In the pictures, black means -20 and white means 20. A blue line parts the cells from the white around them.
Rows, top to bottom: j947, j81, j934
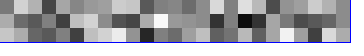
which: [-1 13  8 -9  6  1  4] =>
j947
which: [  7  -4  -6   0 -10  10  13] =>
j934

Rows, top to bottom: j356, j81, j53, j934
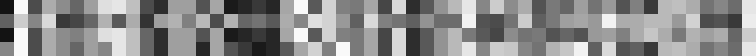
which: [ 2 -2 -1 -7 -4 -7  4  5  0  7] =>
j53
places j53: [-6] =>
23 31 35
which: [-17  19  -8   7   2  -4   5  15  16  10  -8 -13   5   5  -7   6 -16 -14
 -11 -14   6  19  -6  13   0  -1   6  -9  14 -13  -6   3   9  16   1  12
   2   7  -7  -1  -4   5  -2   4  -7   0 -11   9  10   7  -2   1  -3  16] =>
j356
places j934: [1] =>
1 8 35 38 52
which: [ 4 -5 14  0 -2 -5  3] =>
j81

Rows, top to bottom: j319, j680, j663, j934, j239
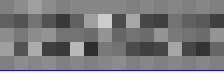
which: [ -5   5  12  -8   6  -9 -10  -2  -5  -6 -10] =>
j680
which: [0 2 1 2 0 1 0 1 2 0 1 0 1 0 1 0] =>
j239
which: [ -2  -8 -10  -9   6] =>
j934
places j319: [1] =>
6 7 8 9 11 13 15

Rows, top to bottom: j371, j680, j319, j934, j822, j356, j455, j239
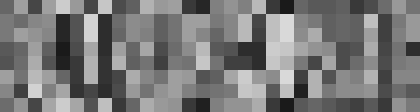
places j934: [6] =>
7 11 22
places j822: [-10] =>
12 17 18
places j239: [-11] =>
9 14 20 28
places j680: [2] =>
4 10
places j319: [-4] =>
9 16 25
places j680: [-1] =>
1 16 23 29
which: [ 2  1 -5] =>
j680

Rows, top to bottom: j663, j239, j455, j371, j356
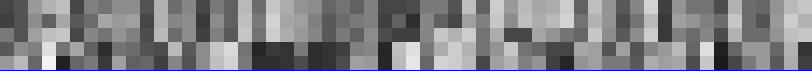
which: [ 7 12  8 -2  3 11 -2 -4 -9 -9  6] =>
j371
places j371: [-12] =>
21 24 58
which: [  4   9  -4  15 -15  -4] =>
j371
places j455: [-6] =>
17 24 45

